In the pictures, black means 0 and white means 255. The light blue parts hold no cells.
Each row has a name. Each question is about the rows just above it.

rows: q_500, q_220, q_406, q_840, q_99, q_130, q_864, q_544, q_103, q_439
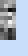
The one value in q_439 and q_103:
[91]
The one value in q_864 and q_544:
[135]
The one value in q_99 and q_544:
[135]

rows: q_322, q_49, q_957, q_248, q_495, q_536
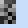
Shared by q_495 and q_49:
[50]
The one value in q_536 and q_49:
[123]

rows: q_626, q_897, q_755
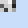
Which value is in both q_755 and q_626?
[214]
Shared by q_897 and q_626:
[214]

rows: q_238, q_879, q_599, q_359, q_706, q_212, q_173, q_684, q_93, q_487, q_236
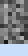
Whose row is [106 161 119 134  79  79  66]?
q_706
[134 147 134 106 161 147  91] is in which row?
q_599
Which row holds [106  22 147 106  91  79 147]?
q_236
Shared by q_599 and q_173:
[106]
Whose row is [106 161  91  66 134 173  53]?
q_487

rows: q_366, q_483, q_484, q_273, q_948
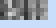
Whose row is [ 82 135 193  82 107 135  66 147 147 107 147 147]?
q_366
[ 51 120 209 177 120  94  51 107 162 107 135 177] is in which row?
q_273
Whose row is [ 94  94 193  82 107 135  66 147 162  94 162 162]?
q_483

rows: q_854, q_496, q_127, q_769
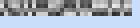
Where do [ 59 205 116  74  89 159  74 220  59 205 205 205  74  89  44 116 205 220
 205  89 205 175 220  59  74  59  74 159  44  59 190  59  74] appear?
q_769
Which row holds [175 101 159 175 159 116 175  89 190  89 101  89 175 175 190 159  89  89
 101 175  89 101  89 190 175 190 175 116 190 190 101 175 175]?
q_854
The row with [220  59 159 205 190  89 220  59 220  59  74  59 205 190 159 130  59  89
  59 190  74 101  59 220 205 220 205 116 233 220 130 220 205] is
q_496

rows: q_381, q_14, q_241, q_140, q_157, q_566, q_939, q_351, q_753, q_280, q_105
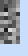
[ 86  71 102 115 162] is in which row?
q_14
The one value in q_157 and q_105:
[162]
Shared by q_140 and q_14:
[115]
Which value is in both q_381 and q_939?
[86]
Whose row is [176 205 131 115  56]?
q_140
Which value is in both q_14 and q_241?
[86]

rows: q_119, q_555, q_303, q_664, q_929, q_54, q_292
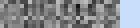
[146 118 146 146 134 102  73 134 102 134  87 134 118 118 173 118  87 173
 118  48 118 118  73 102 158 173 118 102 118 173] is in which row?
q_303
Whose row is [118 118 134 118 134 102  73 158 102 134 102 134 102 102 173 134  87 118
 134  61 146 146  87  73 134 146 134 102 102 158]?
q_664
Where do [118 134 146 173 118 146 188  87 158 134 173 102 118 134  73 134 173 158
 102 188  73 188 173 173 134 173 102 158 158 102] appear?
q_929
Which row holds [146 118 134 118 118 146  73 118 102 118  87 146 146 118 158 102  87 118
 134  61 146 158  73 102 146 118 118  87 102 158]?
q_54

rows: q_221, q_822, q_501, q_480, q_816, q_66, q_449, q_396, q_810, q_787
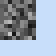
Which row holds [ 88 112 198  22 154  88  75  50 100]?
q_810
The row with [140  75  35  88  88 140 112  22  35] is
q_449
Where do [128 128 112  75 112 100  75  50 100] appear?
q_396

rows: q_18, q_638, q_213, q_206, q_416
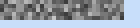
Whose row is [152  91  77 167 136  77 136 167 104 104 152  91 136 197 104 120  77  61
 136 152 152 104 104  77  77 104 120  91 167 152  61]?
q_416
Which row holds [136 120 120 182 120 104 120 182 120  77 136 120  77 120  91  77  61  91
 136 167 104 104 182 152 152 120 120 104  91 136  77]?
q_206
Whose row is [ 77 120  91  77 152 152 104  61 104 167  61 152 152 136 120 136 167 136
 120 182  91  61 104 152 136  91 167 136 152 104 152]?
q_638
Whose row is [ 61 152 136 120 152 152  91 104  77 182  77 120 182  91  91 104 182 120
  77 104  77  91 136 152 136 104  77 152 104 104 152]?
q_213

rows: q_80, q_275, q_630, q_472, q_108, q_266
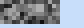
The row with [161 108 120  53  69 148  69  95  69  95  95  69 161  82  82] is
q_80
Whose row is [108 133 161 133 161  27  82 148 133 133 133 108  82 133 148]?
q_472
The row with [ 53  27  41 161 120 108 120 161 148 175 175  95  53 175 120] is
q_275

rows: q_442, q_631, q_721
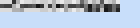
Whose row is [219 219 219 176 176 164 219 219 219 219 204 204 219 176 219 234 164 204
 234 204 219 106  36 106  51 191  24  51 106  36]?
q_721
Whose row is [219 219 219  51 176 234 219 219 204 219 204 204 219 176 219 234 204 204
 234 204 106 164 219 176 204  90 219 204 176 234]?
q_442
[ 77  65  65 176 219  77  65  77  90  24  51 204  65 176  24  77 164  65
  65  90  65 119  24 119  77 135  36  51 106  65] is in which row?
q_631

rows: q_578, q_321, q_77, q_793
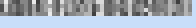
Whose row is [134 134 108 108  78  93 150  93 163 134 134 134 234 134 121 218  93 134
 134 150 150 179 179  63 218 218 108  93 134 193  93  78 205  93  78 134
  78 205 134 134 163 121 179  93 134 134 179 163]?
q_793
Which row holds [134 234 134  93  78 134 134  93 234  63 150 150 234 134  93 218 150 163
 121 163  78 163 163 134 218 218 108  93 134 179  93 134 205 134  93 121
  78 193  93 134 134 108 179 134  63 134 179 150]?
q_578
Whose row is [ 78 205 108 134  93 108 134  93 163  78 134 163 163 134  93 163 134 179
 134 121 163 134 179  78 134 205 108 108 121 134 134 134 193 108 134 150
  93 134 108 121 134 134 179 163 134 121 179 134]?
q_321

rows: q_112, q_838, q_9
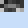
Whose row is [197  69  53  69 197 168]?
q_9
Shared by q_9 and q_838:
[53]
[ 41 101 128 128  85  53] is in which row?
q_838

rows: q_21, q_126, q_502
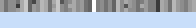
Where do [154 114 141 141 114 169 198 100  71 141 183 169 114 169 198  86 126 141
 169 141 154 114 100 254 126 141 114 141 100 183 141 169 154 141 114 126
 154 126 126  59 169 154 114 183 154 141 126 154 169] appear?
q_21
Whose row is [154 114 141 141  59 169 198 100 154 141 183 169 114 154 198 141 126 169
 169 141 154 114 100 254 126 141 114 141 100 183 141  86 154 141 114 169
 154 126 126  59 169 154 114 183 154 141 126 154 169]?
q_126

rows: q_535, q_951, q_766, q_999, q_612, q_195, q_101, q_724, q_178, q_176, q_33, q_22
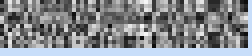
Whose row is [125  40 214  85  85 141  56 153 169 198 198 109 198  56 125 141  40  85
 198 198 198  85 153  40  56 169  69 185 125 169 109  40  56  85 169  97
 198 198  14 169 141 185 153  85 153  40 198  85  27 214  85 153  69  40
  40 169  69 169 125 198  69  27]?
q_22
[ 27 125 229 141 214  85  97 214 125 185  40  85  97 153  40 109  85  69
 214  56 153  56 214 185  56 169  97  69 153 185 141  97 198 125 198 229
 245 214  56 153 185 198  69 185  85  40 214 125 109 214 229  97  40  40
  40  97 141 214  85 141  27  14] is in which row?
q_178
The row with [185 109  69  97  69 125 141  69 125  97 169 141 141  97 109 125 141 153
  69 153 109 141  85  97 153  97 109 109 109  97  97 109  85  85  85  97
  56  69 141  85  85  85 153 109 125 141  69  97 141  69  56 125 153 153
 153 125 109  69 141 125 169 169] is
q_195
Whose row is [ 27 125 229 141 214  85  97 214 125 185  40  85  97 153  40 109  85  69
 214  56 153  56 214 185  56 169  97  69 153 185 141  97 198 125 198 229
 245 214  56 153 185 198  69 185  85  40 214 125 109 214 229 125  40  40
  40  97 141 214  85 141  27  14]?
q_535

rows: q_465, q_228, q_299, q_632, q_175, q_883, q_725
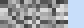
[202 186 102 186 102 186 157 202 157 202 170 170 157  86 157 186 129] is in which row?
q_632
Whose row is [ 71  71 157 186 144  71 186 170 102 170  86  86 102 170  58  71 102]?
q_465
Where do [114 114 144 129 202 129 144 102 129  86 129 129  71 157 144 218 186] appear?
q_228
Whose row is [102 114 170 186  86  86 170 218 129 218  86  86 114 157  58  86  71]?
q_883

